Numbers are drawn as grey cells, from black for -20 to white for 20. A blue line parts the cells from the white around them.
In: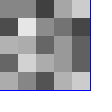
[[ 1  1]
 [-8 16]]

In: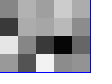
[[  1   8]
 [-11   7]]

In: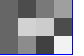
[[-4 -8]
 [-4 13]]

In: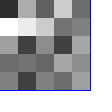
[[-13   7]
 [ 20  17]]

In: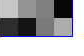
[[ 11   3]
 [-13 -17]]

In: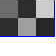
[[ -3 -13]
 [-13   5]]
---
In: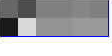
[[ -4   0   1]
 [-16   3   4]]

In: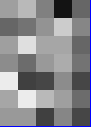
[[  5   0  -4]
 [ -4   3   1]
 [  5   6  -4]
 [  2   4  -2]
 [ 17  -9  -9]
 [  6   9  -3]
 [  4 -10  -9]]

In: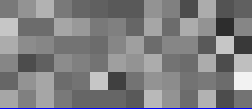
[[ -1   8  -4  -6   3  -8  -7]
 [ 11  -3   4   0   6   7 -13]
 [  7   1  -2   1  -3   1  11]
 [  1  -5   0   5   7  -3  -8]
 [ -4   6  -2 -10   3  -2  -3]
 [  6   6  -4  -4   9  -3  -8]]

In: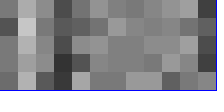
[[-1  2 -2  0  1  5]
 [-7 -1 -5  4  0 -2]
 [-1  1  2  0  2  5]
 [-1  2 -7  0 -1  1]
 [-3 -6  6 -1  4 -1]]

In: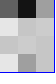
[[-5  5]
 [16 12]
 [11 11]
 [16 11]]

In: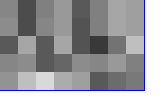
[[ 1  0 -6  6]
 [ 2  1 -7  6]
 [-6 -6 -7 -2]
 [ 1 -6  2  4]
 [ 3 14  5 -3]]

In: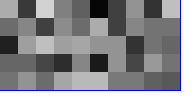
[[  7  13  -5 -10 -12]
 [ -3 -10  -3 -10  -2]
 [-15  10   6   3  -2]
 [ -4  -9   1   3   4]
 [ -2  -3   9  -1  -5]]

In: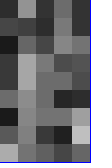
[[-13 -12 -12]
 [ -9 -13 -12]
 [-16  -9  -2]
 [-11  -1  -7]
 [-11  -3  -8]
 [ -3  -3 -13]
 [-16  -2   5]
 [ -6 -11  10]
 [  7  -5  -4]]

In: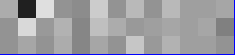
[[ 7 15  2  3  3  5  6]
 [ 3  4  1  7  5  5  0]
 [ 3  3  1  3  4  5  3]]
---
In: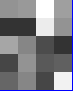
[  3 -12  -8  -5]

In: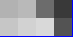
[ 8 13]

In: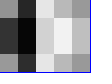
[  3 -19  13   9]

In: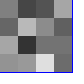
[ 0  9 -2 -3]

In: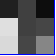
[-15 -10   1]

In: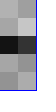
[ 8 11]

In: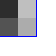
[-13   7]

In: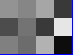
[ 3 -2  8]

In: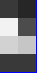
[-11  -8]
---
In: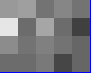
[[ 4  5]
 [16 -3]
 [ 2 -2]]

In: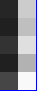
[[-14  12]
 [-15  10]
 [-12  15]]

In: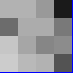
[[ 8  8]
 [-3  7]
 [11  6]]

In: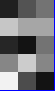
[[-15  -7]
 [ 11   6]
 [-14 -17]]

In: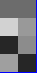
[[ -3  -3]
 [ 13   4]
 [-14   2]]

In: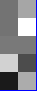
[[-2  6]
 [-2 20]
 [-1 -1]]
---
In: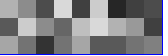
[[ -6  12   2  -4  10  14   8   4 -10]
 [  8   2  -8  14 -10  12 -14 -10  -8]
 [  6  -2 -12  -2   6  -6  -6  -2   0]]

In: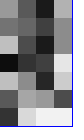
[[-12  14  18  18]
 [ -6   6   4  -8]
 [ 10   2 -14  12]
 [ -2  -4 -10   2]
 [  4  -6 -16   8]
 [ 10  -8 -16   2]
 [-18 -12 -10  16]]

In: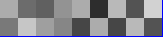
[[ -1  11   5   1  -9   7  -9   9  -7]
 [  7  -3  -5   3   7 -13   9  -7  13]]

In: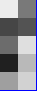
[[ -3  15]
 [  5  13]
 [-15   9]
 [ 17  -1]
 [ -9  -7]]

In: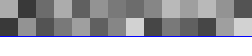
[[-11   3  -7  -1   5  -5   1  13  -9  -1  -5  -9   5  13]
 [  7 -11  -3   7  -5   3  -1  -3   1   9   5   9   3  -7]]

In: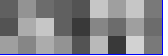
[[ -7   7  11  -5 -11   1  -3   5  -3]
 [ -5   3  -3  -5  -7  11   5  11  -1]
 [  5   1   7   3  -7   9 -11  13  -1]]
